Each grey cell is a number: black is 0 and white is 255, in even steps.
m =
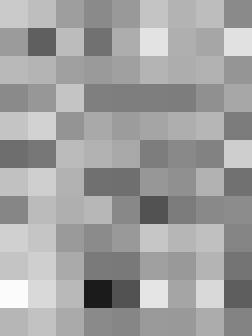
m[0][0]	202
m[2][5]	180
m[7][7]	137
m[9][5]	159
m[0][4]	153
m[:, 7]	[189, 166, 177, 144, 182, 130, 177, 137, 192, 180, 217, 172]
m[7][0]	134
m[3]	[138, 151, 196, 127, 126, 126, 125, 144, 167]
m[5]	[110, 119, 186, 177, 168, 125, 137, 130, 206]
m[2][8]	149
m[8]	[208, 197, 154, 139, 153, 198, 182, 192, 132]
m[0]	[202, 190, 158, 138, 153, 196, 179, 189, 138]
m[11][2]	170
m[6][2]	177
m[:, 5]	[196, 227, 180, 126, 165, 125, 151, 82, 198, 159, 229, 154]
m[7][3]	183
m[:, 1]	[190, 95, 180, 151, 210, 119, 207, 187, 197, 207, 217, 194]
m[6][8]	113
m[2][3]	154
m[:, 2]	[158, 188, 159, 196, 148, 186, 177, 175, 154, 170, 185, 170]
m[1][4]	173
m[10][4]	82
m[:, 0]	[202, 155, 185, 138, 196, 110, 193, 134, 208, 196, 251, 182]
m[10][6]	165
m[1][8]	225
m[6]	[193, 207, 177, 112, 111, 151, 144, 177, 113]

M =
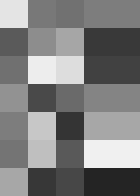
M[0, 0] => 228
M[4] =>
[125, 199, 52, 167, 167]
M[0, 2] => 113
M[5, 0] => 116
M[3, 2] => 106
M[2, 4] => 65
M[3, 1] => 73
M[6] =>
[167, 55, 71, 36, 36]
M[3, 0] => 146

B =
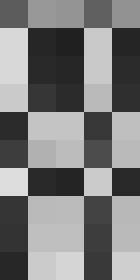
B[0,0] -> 92
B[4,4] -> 191
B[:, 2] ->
[148, 32, 38, 43, 196, 188, 36, 187, 190, 213]
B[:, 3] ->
[96, 200, 200, 185, 55, 76, 203, 67, 61, 57]
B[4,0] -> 43
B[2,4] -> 43
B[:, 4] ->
[146, 37, 43, 47, 191, 185, 40, 184, 186, 207]
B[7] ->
[53, 185, 187, 67, 184]

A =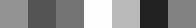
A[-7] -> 148
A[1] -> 84
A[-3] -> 185

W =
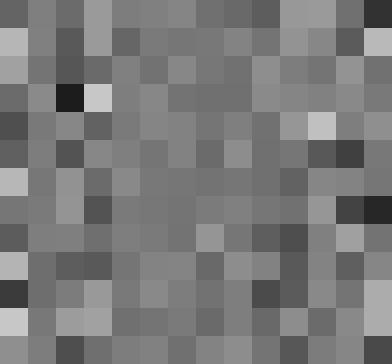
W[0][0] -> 100
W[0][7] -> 112
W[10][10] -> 91
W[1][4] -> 102
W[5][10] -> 118
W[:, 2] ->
[107, 89, 86, 28, 135, 83, 146, 148, 127, 93, 124, 156, 78]
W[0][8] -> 105
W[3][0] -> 107
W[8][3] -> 111
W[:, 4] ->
[125, 102, 128, 126, 122, 127, 137, 122, 126, 117, 121, 112, 125]
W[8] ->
[92, 126, 127, 111, 126, 122, 115, 149, 118, 94, 78, 128, 160, 115]
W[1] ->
[182, 128, 89, 154, 102, 122, 118, 120, 131, 116, 147, 135, 91, 185]
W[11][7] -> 106
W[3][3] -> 199
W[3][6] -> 115
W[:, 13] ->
[50, 185, 113, 121, 143, 120, 118, 39, 115, 134, 172, 172, 73]
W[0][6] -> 133
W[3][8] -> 112
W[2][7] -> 119
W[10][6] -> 125
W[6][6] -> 118
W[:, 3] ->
[154, 154, 106, 199, 98, 135, 107, 83, 111, 89, 153, 161, 111]
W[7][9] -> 118
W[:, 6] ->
[133, 118, 135, 115, 130, 130, 118, 116, 115, 132, 125, 122, 112]
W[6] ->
[183, 119, 146, 107, 137, 120, 118, 115, 118, 112, 98, 134, 131, 118]
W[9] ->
[180, 110, 93, 89, 117, 131, 132, 105, 141, 130, 89, 131, 95, 134]
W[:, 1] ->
[127, 128, 116, 138, 121, 125, 119, 122, 126, 110, 110, 120, 125]

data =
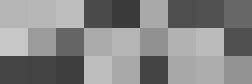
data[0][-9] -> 181
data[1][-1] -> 80
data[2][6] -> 168
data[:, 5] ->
[169, 145, 67]
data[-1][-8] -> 67
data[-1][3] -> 190
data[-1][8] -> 147

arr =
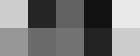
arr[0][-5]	205
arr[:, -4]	[37, 106]
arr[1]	[151, 106, 114, 34, 204]

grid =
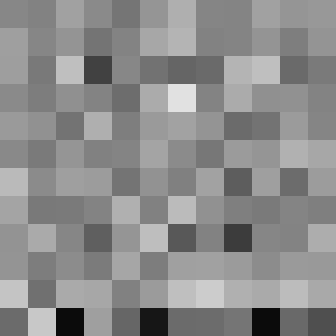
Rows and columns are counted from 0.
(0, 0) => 135
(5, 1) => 122
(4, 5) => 154
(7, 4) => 176
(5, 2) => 149
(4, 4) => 126
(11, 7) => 108
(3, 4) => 109
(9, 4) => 166
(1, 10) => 126
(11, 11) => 79
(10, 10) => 188
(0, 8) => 132
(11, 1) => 200
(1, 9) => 148
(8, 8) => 60
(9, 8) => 155
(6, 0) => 186
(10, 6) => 191
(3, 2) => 144
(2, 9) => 191
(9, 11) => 153
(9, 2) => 140
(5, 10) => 177
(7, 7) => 145
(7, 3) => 131
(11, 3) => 159
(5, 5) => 164
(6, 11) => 156
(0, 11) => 152
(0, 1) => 130
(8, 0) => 147

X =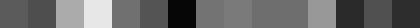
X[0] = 91
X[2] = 171
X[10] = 110
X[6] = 6
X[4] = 112

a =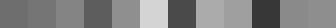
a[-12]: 110
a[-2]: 138
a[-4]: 159
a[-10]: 132
